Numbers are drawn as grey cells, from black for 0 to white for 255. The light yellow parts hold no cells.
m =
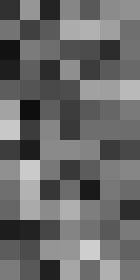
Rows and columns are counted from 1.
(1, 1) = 49
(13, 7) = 98
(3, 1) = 18
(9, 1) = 144
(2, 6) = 160
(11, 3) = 139
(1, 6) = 139
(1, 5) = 89
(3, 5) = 76
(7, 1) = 200
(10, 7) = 107
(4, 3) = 43
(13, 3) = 149
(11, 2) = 170
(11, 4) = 175
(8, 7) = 72
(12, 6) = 89
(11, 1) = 102
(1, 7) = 145
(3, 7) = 114
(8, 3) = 138
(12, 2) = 34
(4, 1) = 30
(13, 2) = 76
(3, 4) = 79
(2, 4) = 172
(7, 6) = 110
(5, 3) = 73
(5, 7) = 185

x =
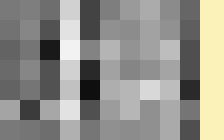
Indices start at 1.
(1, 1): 121
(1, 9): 139
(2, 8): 162
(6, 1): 164
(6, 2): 59
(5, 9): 189
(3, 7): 147
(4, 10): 79
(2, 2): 134
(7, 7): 140
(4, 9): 164
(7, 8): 144
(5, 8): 216
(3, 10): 79
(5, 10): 42
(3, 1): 99
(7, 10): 79
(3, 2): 117
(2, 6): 144
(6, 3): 167
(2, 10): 94
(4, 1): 106
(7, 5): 118

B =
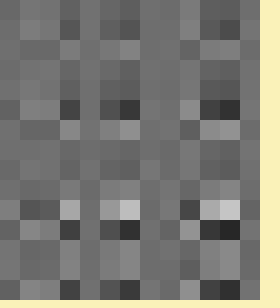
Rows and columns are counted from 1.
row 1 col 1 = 104
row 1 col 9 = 108
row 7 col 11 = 139
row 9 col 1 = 105
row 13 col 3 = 105
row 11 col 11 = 170
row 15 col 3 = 126
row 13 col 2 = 103
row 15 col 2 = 132
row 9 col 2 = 116
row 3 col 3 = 105
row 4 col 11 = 99
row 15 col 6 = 83
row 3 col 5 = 111
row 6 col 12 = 50
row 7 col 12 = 146
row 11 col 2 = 85
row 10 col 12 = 132
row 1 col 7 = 94
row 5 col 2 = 119
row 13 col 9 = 113
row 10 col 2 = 105
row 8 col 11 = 102
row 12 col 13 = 115
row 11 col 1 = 126
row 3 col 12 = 126
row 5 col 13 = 114
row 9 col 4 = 100
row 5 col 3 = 114
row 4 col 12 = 95
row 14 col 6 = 123
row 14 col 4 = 130
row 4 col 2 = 114
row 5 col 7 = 92
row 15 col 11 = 65
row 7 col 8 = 111

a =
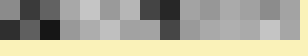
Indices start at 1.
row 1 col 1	139
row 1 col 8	68
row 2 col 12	175
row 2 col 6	191
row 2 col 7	162
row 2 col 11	169
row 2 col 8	163
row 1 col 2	58

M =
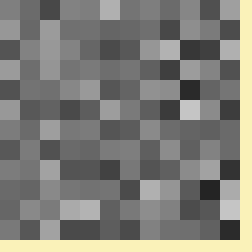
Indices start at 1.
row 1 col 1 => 127
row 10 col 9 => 149
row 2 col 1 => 151
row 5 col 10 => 42
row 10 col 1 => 106
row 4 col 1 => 155
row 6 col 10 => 197
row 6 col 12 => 61
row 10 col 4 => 118
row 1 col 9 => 107
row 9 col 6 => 66
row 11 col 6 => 96
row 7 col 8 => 138
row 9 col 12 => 51
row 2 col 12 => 76
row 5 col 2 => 115
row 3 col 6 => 75
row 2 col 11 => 123
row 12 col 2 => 87
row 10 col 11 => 36
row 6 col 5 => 93
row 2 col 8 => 111
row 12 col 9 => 112
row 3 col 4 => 131
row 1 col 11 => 80
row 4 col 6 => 110
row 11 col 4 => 170
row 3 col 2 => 130
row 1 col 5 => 126
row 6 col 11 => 139
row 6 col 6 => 157
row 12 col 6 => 93
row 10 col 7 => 75
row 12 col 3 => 162
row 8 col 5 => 102

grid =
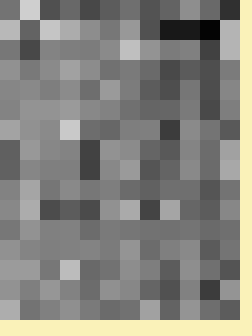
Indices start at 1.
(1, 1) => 115
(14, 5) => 105
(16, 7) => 113
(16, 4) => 143
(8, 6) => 146
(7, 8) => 127
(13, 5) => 131
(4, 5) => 140
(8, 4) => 131
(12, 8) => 114
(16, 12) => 92
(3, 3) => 131
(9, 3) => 127
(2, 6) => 119
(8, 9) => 89
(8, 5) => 66
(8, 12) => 161
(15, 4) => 130
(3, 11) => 65
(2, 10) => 25
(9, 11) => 107
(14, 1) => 155
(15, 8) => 101
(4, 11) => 78
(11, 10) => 102
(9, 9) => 100
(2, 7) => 152
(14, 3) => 119
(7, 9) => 60
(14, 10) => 142
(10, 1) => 130
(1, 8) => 83
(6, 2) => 147
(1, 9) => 99
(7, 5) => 109

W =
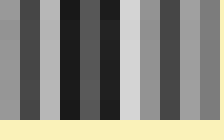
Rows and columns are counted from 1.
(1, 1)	153
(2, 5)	87
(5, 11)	124
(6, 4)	25
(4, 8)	146
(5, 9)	71
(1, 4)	24
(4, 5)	87
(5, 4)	27
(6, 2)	70
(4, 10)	158
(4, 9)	70
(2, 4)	28
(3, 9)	71
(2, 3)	180
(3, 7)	212
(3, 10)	159
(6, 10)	159

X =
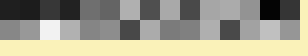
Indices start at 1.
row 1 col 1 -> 31
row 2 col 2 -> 152
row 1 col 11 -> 166
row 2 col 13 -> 162
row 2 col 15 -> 150
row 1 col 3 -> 55
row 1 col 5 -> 111
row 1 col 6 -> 100
